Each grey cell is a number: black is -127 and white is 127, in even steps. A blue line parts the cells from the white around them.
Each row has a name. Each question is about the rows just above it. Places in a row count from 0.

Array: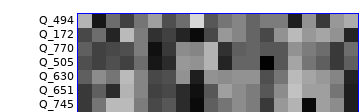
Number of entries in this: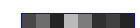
8
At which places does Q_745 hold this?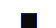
8 16
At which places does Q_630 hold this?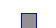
7 9 11 12

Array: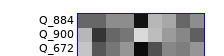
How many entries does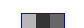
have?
3
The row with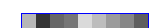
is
Q_900
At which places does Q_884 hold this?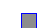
2 3 8
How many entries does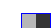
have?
2
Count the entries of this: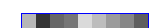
9

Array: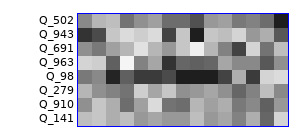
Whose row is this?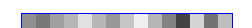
Q_691
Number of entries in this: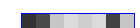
8
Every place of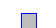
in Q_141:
0 3 8
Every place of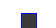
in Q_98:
4 5 12

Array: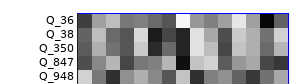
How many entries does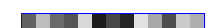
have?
13
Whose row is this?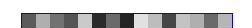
Q_350
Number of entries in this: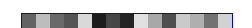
15

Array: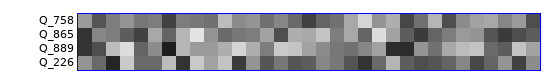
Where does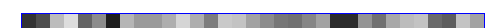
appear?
Q_889
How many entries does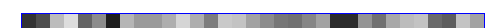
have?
33
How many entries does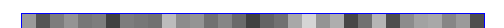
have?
33
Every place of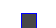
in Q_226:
28
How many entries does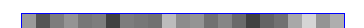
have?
23

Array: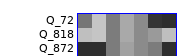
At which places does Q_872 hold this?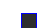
0 1 6
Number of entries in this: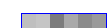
6
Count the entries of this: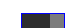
3
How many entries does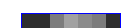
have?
7
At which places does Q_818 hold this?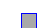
3
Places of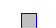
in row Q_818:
0 6

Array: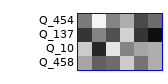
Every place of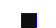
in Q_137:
5
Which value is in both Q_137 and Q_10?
[4]
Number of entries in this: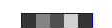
5
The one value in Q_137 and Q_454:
[4]
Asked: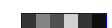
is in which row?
Q_137
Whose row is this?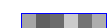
Q_458
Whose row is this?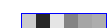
Q_10

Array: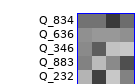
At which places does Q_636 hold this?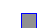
0 3
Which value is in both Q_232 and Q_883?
[2]
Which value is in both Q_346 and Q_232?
[72]
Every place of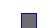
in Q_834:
3
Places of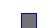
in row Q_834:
0 1
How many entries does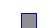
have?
1

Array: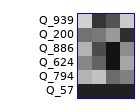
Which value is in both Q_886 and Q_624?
[-108]
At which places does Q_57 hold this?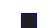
0 1 2 3

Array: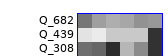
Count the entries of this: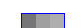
3
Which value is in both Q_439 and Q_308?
[-77]
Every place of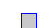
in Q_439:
2 3 4

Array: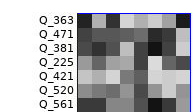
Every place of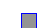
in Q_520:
3 5 7
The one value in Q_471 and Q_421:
[-32]
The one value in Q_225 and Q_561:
[26]
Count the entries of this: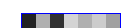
7
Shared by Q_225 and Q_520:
[-53]
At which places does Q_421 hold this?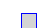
2 5 7
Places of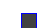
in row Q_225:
4

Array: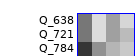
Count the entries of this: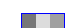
3
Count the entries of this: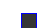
1

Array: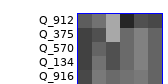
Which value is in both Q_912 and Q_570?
[-47]
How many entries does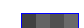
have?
4
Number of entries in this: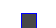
1
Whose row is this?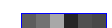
Q_912

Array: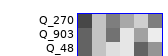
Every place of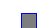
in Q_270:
2 5
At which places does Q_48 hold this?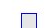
3

